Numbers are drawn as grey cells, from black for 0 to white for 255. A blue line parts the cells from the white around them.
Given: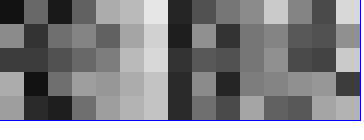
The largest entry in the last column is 216
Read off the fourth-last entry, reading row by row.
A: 96
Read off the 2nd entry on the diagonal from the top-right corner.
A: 80
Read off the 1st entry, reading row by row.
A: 18
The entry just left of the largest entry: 186
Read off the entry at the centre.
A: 51
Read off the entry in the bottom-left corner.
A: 157
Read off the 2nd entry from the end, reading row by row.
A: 165
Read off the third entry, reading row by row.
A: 25
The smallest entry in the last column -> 59
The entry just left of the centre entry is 216
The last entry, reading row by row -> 178
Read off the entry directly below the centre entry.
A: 43
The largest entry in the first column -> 172
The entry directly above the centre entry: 31
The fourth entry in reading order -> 96
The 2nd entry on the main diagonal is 51
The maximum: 230
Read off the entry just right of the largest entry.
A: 37

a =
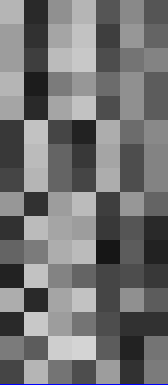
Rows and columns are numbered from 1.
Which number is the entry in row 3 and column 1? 157
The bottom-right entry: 123
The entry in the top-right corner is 85
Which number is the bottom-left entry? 69
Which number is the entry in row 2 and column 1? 157
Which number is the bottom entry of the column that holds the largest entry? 77
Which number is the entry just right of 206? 212
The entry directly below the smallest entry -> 69
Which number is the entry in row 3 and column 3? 187
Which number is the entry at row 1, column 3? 144
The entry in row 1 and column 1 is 181
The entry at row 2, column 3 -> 165
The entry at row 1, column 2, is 41
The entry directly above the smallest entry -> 56
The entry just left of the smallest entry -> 187
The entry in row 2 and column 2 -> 49
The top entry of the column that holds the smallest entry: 85
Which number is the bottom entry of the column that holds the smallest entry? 157
